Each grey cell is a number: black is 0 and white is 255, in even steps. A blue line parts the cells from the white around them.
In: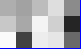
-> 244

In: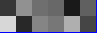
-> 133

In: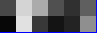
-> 56

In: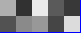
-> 152

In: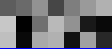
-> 112

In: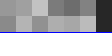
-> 145

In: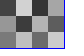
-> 179
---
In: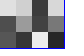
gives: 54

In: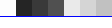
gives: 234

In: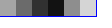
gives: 18

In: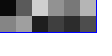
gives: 63

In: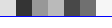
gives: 72

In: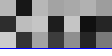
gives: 143

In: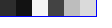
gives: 67

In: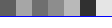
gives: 185

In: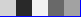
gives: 242
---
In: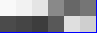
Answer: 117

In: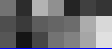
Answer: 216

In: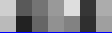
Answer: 172

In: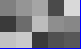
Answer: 135

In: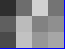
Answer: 143

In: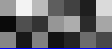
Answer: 166
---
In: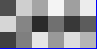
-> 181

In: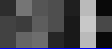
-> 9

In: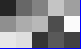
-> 65

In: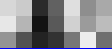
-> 111

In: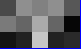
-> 42

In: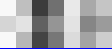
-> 205
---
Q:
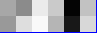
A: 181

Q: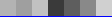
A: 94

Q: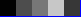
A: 119

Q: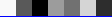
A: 113

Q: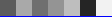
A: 190

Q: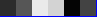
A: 211

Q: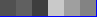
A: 201

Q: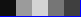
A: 212
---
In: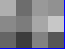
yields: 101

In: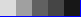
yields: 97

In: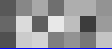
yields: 88

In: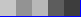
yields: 147

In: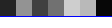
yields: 64

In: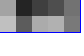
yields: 78

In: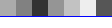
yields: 129
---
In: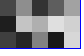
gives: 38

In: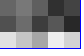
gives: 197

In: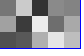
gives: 88

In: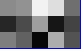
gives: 97

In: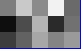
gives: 98

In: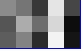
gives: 131
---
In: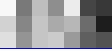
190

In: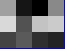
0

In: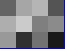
181

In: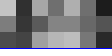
167

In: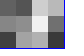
206

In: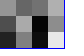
114

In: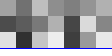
190
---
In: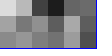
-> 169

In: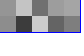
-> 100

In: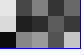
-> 92

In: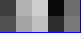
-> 46

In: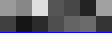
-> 107

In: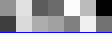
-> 239

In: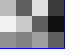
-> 94

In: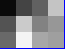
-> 130

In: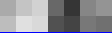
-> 120

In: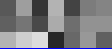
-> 146
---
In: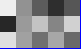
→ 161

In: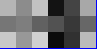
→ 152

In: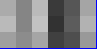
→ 140

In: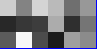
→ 247

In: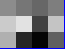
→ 38

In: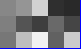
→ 190

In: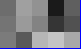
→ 89

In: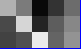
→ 80
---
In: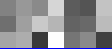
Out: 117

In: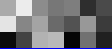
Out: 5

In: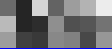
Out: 129

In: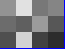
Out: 211

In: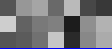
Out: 42

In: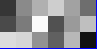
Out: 96
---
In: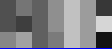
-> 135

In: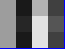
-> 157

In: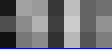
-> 17

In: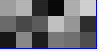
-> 23

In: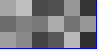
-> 158

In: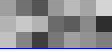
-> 193

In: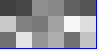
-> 113

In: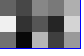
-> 113
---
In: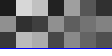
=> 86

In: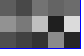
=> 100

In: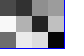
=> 143

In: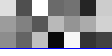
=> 37

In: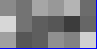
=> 180

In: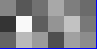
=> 126

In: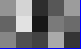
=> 87

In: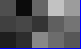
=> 194

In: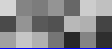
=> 205
